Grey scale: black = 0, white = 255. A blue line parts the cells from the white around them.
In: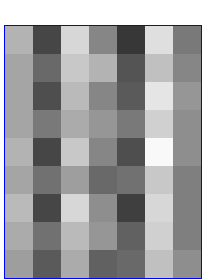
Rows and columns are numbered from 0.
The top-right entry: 121
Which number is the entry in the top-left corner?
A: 179
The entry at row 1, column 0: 165
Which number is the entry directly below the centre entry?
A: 105
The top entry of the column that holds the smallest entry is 55
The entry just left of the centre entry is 200
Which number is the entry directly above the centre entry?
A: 150
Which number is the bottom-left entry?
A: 158
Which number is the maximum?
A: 249
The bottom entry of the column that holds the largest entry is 192
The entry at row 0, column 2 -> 215
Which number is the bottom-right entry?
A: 142
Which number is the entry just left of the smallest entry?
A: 134
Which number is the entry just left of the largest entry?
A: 78
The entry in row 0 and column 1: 70
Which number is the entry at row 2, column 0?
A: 165

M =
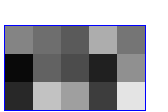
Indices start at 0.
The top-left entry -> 132
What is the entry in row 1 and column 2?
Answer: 76
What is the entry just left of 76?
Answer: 98
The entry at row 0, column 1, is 110

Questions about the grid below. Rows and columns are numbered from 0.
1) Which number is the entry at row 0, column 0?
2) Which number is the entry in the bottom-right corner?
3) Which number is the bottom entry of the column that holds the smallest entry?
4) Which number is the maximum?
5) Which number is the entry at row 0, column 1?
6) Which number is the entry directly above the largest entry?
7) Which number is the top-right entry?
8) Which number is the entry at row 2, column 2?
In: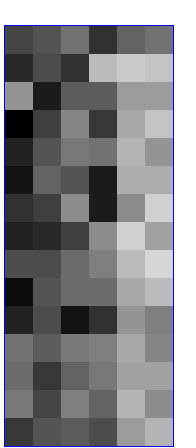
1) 69
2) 180
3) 55
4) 214
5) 84
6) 161
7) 114
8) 92

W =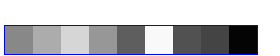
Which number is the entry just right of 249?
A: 81
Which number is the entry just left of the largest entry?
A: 94
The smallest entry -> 4

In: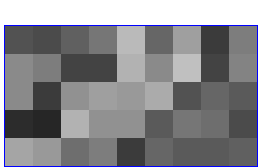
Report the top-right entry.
125
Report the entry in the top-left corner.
82
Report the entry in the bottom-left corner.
165
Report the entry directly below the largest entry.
82
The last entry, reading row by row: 96
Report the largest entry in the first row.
186
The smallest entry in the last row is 59
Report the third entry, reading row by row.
96
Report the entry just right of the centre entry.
171
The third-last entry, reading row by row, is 90
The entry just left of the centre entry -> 159
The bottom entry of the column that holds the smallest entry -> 153
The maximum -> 192

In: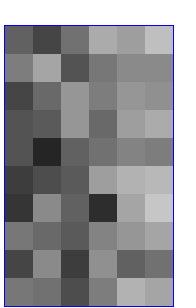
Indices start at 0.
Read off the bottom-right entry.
165
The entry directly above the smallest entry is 90
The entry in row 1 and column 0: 125
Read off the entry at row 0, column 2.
113
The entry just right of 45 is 165
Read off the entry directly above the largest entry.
184
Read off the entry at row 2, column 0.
69
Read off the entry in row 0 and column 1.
69
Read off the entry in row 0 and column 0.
97
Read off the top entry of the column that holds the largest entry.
191
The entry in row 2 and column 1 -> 105
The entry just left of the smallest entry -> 83
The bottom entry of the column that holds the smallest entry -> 113
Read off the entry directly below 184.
198
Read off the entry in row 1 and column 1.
165

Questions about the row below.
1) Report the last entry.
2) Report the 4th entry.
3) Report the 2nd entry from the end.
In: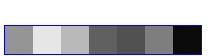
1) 11
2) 96
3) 126
